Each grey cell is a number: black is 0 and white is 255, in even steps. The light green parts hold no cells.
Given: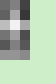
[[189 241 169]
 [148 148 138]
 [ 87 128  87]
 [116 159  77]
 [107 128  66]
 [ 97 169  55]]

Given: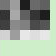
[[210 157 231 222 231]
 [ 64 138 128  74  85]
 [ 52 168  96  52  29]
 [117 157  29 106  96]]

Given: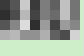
[[ 85 134 220  46 155  67 155 134]
 [ 58  85 202  58 125  96 193 116]
 [ 46  76 184  67 125 107 193 116]
 [175 184 145 145 175  96  76 211]]

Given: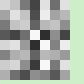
[[121 195 205  99 184 195 142]
 [163 225 195  77 237 163 184]
 [130 175 184  99 184 175 154]
 [214 225 154  46 247 130 237]
 [205 214 142  58 247 121 225]
 [214 195 121  68 225 111 225]
 [ 88  68 111 247  46 142  68]
 [175 111  77 142 130  88 163]]

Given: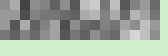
[[153  87 171  97 130 162  78 141 106  97 130 118 162 141 191 153]
 [118  97 130 106 141 162  87 118  97 141 118 106 181 213 191 141]
 [153 153  78 130 118 118 106  97 171 181 130 171 106 181 162 118]
 [141 171  67 141 130  97 141  87 191 203 118 191  87 130 153 106]]

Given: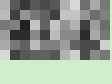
[[187  64 148 119  97  64 196 196 148 109 128]
 [169 119  97 187 128 128 157  97  75  75 206]
 [216  64  87  97  97  87 178 206  75 137 119]
 [178  87  55  87  75  87 178 216 109 169 119]
 [157  43  43 137  64 187 137 137  43 169 119]
 [119 128  32 196  97 196 148 178  64 157 109]]

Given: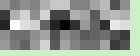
[[ 35 254 221 210  99  35   5  47 153  99  47 232 221]
 [ 58 176 210 142 210  67  67 176 164  89 176 187 176]
 [153 121 142 130 176 199 199 130 130 164 187  79 142]
 [142 110 110 142 164  79 142 121  89  99 110  79  58]
 [153 121  99 153 210  89 164 130 110 110 164  58  79]]
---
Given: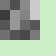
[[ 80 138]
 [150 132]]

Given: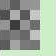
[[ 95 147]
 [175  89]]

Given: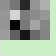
[[118  40]
 [212 124]]

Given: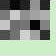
[[  9  33]
 [202 144]]

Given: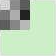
[[139  92]
 [173  34]]

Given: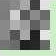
[[137 168]
 [208  89]]
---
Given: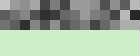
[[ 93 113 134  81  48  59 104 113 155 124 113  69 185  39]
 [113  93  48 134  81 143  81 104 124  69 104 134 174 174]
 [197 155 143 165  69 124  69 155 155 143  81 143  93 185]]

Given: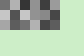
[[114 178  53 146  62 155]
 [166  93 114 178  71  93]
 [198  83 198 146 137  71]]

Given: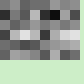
[[ 45 121  88 184  45  13 161  76]
 [ 66 184 225 184  57 173 214 225]
 [ 98 161 151 133  88 173  88 110]
 [110  98  76  88 133 151 161 173]
 [121 142  98 110 110 151 133 142]
 [133  98 121 151 121 142 121 142]]

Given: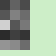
[[ 43  63  52]
 [ 63  98  75]
 [ 86 129 108]
 [148 138 108]
 [208  86 120]]

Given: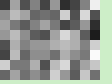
[[ 58 163  80 130  68 151  46  68 130 239]
 [ 68 187 102 142 142 112 175 142 121 250]
 [ 80 175 130 151 151 175 187 175 130 207]
 [102 163 112 142 112 207 151  92 198 112]
 [142 187 163 102 112 102 207  80 216  80]
 [151 187 142  92  80 163 216 175  92  28]
 [163 121  92 130 163 121  68  92 151  46]
 [207 121 121 175  80 187 216 102 163 198]]

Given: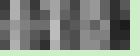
[[ 57 176 110  57 140 164 110  69 140 152  98  48  89]
 [ 69 176 119  69  89 164  98  78 140 152  98  48  69]
 [ 78 176 119  78  48 176  98  78 140 140 110  48  57]
 [ 98 164 119  89  69 188  89  78 140 128 128  39  39]
 [119 152 128 110 110 188  78  89 128  98 140  39  28]]
